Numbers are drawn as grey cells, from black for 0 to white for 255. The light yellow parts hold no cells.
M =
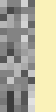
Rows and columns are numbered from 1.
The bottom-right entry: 211
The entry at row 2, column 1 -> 143
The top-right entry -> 102
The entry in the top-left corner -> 183
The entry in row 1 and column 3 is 131
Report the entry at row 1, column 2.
131
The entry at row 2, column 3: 102
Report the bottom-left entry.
143

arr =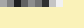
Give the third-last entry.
48
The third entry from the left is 32
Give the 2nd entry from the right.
196
